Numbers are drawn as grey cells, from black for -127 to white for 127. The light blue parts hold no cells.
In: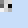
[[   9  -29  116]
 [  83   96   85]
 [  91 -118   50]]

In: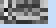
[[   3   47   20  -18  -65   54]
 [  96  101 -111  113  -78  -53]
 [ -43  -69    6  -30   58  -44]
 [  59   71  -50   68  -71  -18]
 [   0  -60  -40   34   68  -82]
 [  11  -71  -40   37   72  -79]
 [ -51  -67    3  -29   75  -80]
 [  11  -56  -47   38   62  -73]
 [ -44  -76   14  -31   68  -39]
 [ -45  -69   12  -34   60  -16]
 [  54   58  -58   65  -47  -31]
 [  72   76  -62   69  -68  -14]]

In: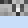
[[-75  54  45  27]
 [-30  57  37  13]
 [-70  59  58  32]
 [ 62 -50 -50  50]
 [ 33  76 111 -74]
 [ 60 -50 -36  44]
 [-40  45  52   7]]

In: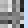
[[  64   47   66  -14    9  -44   59]
 [  56   40   56  -10    7  -37   49]
 [  97   81  106  -32   19  -77  101]
 [ -28   -6  -22   -1    8   14  -13]
 [  43   25   40   -2    2  -22   32]
 [ -89  -80 -101   42  -19   87  -98]]

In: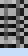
[[  54 -110   49   48 -111   49 -111   49 -111   47   53 -109]
 [  32  -65  -11  -16  -62  -13  -68  -16  -65  -20   30  -71]
 [  42 -101   43   43 -103   44 -102   44 -102   43   42 -100]
 [  65 -113   44   41 -112   43 -114   42 -113   39   63 -114]
 [ -18  -14  -57  -61  -11  -59  -16  -61  -14  -63  -20  -20]
 [ -93   43  -97  -98   44  -98   43  -98   44  -97  -92   41]
 [  38  -99   42   43 -100   43  -99   43 -100   42   38  -97]]

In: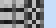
[[  56   58  -85   60   59  -83   56]
 [  71   44 -104   57   57 -104   64]
 [  68   59  -99   64   64  -97   65]
 [  17  -24  -50   -8   -7  -53    8]
 [  61   58  -90   60   60  -89   59]
 [  68   42 -100   54   54 -100   61]
 [ -33  -62    3  -52  -51    0  -40]
 [ -84  -84   61  -86  -86   59  -83]
 [  59   58  -87   59   60  -86   58]
 [ -88  -84   65  -87  -87   64  -87]
 [ -28  -59   -2  -49  -48   -6  -35]]

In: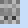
[[-13  52  -2   3  60   1]
 [ 21  45  19   9 -49  43]
 [ -6  55   3   2  30  11]
 [ 55  23  47  36 -72  64]
 [ -9  52   2   3  50   5]]

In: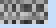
[[-27  64  55 -27   2  75]
 [ 15 -39 -27  69  39 -56]
 [-23  47  43   5  18  52]
 [ 35 -65 -51  63  26 -83]
 [-25  59  51 -21   4  69]
 [ 10 -33 -21  70  42 -49]
 [ 35 -65 -52  62  24 -82]
 [ 33 -53 -44  37   9 -64]
 [-24  61  51 -30  -1  72]
 [ 34 -50 -43  21  -2 -59]
 [ 35 -64 -51  63  25 -81]
 [-25  70  57 -53 -16  86]]
